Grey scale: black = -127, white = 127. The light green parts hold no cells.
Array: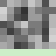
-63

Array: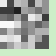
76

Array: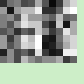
-55

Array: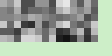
-35

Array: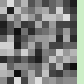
93

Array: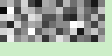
11
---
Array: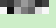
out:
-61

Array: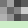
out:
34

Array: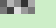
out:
-32

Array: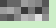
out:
30

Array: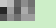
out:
-89

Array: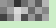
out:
-6
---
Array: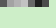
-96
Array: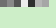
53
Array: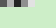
15
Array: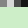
-51
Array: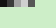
79
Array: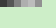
60
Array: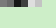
94
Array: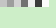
-68
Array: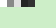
-91
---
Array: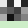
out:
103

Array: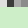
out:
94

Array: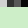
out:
80

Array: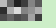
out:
59

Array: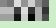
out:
6

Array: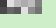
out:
-66
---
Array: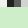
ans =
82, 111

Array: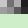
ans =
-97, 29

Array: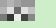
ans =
21, -5

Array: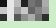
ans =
43, -80

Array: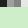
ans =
103, -95

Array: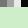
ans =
-118, -10
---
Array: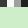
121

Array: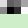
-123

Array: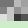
70

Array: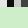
-114

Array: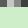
70

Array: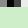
-120
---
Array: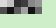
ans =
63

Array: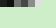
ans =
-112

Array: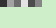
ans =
34

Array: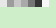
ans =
28

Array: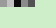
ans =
67

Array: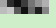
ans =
-82

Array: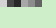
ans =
-56

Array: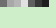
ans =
40

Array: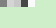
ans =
84

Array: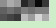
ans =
44
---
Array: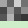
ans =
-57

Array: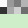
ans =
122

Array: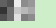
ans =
-75

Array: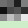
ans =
-111

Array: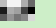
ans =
-100

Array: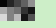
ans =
42

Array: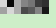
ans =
87

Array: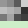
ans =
63
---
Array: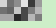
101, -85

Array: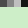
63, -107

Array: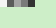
116, -76

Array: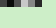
72, -117

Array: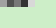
88, -77

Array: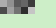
69, -81

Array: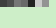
75, -93

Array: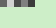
82, -68

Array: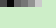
75, -120
